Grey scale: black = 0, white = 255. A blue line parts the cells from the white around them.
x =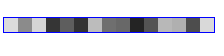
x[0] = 219
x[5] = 51
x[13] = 77
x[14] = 217

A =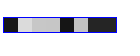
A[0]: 24
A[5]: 194
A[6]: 37

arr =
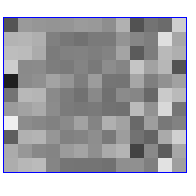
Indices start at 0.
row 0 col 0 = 85
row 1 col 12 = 167
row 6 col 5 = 120
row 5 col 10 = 104
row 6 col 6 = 122
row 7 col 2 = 135
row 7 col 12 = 130
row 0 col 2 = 150
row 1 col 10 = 126
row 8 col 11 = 170
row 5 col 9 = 134
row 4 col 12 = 161
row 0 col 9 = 82
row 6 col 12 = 117
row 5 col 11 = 202
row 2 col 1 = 187
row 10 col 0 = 173
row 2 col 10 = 125
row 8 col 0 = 95
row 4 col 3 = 163
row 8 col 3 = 150
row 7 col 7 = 176
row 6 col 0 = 155
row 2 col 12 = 175
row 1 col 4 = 119
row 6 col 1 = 162
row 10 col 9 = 144
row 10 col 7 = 113
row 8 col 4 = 129
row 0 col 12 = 206
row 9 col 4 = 155
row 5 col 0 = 116
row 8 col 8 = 157
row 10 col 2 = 187
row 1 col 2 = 175
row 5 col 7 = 112
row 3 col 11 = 183

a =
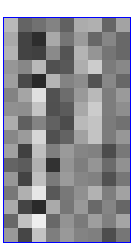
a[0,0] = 185
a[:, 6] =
[176, 103, 149, 204, 83, 185, 204, 195, 195, 129, 149, 129, 178, 105, 158, 127]
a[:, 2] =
[113, 45, 64, 185, 41, 224, 196, 131, 214, 191, 176, 191, 231, 42, 238, 195]
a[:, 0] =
[185, 169, 179, 150, 159, 131, 144, 173, 135, 161, 100, 151, 120, 170, 104, 154]
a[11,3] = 122
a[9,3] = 127
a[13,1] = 68
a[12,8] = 162
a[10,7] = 107
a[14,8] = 165
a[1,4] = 117
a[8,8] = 151
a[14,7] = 128
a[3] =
[150, 135, 185, 80, 88, 174, 204, 123, 136]
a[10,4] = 148
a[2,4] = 84
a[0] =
[185, 100, 113, 131, 97, 172, 176, 101, 163]
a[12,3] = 88
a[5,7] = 125
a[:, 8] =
[163, 104, 104, 136, 103, 154, 142, 113, 151, 120, 145, 119, 162, 102, 165, 118]
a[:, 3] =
[131, 169, 138, 80, 180, 81, 80, 97, 80, 127, 50, 122, 88, 170, 104, 126]
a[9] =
[161, 64, 191, 127, 154, 133, 129, 76, 120]
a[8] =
[135, 155, 214, 80, 99, 161, 195, 124, 151]
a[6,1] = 142
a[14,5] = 122
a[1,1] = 67

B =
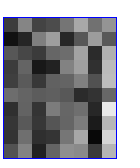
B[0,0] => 61
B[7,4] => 101
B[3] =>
[60, 100, 24, 34, 130, 159, 48, 187]
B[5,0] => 109
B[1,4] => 39
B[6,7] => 234
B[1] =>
[17, 37, 127, 158, 39, 87, 156, 88]
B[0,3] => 76
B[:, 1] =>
[133, 37, 71, 100, 90, 100, 99, 89, 111, 131]
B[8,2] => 47
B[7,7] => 183
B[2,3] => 102
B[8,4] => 118
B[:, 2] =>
[67, 127, 59, 24, 56, 92, 52, 55, 47, 33]
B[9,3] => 100
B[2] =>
[87, 71, 59, 102, 109, 163, 43, 176]
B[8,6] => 8
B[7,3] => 85
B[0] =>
[61, 133, 67, 76, 117, 168, 113, 148]
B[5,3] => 95
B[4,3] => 97
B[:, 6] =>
[113, 156, 43, 48, 81, 51, 39, 27, 8, 58]

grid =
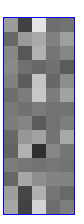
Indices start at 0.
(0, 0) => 155
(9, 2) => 47
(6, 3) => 115
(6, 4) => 115
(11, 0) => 103
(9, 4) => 117
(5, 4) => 162
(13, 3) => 109
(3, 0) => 137
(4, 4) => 141
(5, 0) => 110
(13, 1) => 66
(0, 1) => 65
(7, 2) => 91
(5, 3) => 124
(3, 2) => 104
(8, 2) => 162
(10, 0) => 124
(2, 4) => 134
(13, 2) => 212

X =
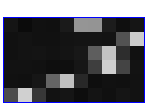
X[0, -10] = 21
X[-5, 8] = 82
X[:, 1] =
[11, 19, 19, 18, 16, 208]
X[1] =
[17, 19, 17, 17, 19, 20, 20, 19, 82, 204]
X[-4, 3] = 18
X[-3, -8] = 17
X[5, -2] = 21
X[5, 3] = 18
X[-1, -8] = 55
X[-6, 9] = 21
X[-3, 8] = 68
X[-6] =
[21, 11, 17, 16, 26, 149, 148, 28, 15, 21]
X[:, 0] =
[21, 17, 17, 18, 17, 75]
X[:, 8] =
[15, 82, 45, 68, 16, 21]

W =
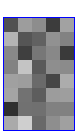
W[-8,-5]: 81
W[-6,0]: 136
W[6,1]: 113
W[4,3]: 70
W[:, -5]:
[81, 180, 136, 130, 160, 164, 47, 170]
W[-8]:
[81, 157, 141, 60, 162]
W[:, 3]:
[60, 145, 136, 142, 70, 156, 129, 142]
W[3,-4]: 196
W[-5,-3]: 90
